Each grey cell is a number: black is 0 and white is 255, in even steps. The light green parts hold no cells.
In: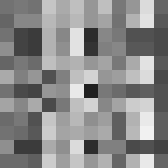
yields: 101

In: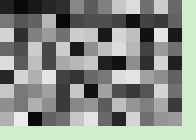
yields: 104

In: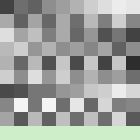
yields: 230

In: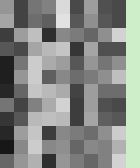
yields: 73

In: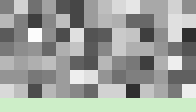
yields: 141

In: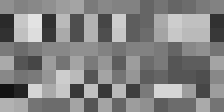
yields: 130

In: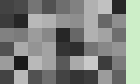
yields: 38

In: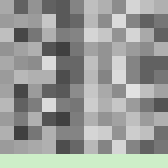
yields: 176
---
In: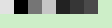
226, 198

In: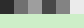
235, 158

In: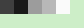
250, 184

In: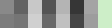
208, 200

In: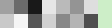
245, 230

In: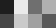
234, 202

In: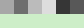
221, 187

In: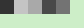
196, 169

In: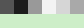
243, 214
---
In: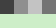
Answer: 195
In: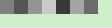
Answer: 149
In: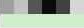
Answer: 85
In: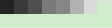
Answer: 79
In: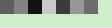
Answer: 18
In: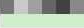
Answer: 160
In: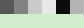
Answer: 202
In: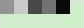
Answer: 72
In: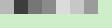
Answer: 118
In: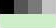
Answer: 121
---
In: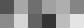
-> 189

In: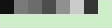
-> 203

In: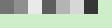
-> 215

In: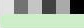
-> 170

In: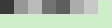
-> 172

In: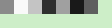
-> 25

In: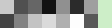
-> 253
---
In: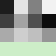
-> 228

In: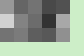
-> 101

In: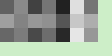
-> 138

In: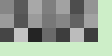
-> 90

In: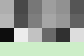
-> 72

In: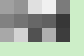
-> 148

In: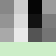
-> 205
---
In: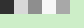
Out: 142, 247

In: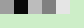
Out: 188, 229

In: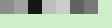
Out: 190, 205

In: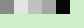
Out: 193, 228

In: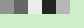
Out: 236, 236

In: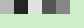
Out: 226, 226

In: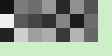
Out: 49, 240
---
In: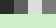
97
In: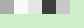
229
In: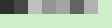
164
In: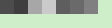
94
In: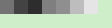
143
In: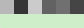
98
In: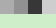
145
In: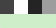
253
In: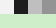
29
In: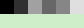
103
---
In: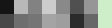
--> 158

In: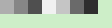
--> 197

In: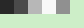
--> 183

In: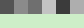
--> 195

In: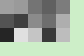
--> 197

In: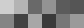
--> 58

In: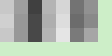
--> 229

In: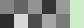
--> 75
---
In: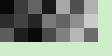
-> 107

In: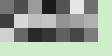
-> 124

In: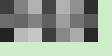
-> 40

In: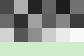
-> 249

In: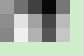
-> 198

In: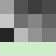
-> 120

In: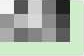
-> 90
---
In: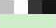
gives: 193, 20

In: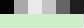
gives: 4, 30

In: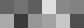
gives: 101, 79

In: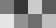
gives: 124, 189

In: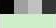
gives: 5, 53

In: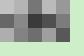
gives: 194, 88

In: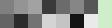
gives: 128, 234

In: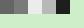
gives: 101, 30

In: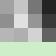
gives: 162, 98
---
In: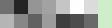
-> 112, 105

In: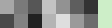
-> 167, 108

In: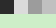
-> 43, 192

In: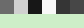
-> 107, 71

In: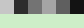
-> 198, 19

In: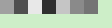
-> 160, 116
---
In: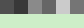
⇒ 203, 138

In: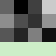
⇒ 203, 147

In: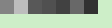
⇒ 189, 131

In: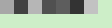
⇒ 194, 182

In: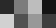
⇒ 209, 189

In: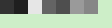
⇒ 230, 154
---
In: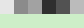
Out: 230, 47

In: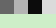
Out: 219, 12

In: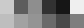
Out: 239, 22

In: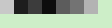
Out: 200, 13

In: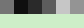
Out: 198, 15

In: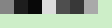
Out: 220, 8
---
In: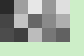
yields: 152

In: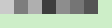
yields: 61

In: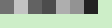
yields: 76

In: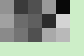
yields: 153

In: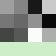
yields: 202

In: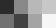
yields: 199

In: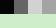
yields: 164
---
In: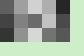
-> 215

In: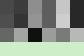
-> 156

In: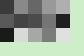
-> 167

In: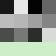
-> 120

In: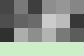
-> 179

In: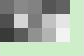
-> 145

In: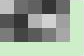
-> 90

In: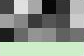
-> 140

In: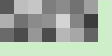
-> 183
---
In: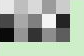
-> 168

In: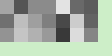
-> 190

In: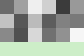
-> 87

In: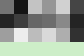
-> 62

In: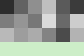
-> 149

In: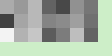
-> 165

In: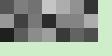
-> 65

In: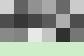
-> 55

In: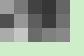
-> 151
